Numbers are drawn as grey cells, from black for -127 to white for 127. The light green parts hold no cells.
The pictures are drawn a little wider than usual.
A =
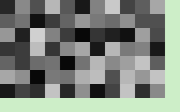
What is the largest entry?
80
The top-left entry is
-88
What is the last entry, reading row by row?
9
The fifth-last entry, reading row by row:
-111
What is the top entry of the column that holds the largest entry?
-47
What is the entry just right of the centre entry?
-103
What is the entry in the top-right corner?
39
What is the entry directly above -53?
-47
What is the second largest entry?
73
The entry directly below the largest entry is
61
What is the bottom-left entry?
-103
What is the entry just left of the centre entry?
9
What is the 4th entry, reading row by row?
55
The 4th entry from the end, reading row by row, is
-60
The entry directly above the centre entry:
-119
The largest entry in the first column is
39
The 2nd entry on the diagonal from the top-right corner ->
-47
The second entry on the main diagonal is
-12

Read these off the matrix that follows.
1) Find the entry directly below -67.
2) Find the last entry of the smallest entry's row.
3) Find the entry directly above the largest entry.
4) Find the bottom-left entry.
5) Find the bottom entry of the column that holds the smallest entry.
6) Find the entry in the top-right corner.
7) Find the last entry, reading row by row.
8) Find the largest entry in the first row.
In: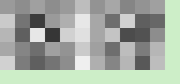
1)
103
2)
13
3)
74
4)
81
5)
-11
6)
32
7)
61
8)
61

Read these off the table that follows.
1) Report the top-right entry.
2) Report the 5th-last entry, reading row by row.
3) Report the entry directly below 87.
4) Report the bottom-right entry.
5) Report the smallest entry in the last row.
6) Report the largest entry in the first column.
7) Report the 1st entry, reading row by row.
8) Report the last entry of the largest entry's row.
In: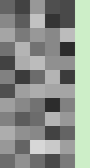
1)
-54
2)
-19
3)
-19
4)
-5
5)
-54
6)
45
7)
-27
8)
31

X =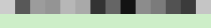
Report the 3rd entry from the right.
-45
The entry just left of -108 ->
-26
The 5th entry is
55
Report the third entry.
28

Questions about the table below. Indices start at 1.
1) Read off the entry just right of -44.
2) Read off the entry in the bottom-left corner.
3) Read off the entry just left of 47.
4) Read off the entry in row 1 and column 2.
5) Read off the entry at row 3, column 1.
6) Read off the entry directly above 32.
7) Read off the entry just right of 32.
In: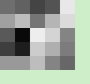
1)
104
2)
25
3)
76
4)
-30
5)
-38
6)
-17
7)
61

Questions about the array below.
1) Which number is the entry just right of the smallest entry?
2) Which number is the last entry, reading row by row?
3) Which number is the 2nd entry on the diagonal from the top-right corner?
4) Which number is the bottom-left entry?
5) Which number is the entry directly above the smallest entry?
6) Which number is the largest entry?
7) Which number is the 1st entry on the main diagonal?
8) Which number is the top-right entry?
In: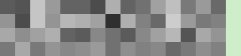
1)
47
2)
1
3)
-6
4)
-6
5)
47
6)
77
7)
-36
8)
-22

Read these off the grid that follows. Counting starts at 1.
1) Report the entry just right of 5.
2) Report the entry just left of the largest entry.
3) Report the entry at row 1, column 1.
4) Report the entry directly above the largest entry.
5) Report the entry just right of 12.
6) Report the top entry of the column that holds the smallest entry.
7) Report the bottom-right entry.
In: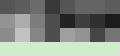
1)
-50
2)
12
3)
-42
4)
45
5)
66
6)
-34
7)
-11

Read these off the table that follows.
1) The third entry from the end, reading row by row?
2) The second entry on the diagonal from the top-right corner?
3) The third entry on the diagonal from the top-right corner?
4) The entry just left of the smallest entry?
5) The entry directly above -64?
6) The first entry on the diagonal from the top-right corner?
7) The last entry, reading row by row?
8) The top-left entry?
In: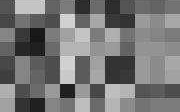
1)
-12
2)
12
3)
12
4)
-70
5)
-56
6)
-12
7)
-4
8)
-43

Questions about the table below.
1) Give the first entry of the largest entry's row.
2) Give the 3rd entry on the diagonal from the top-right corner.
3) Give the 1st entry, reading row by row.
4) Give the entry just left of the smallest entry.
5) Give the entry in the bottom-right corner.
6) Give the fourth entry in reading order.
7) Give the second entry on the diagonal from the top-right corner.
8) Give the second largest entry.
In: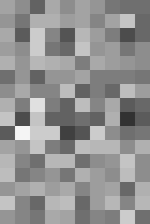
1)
-36
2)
-2
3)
35
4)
48
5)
-16
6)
41
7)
68
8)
96
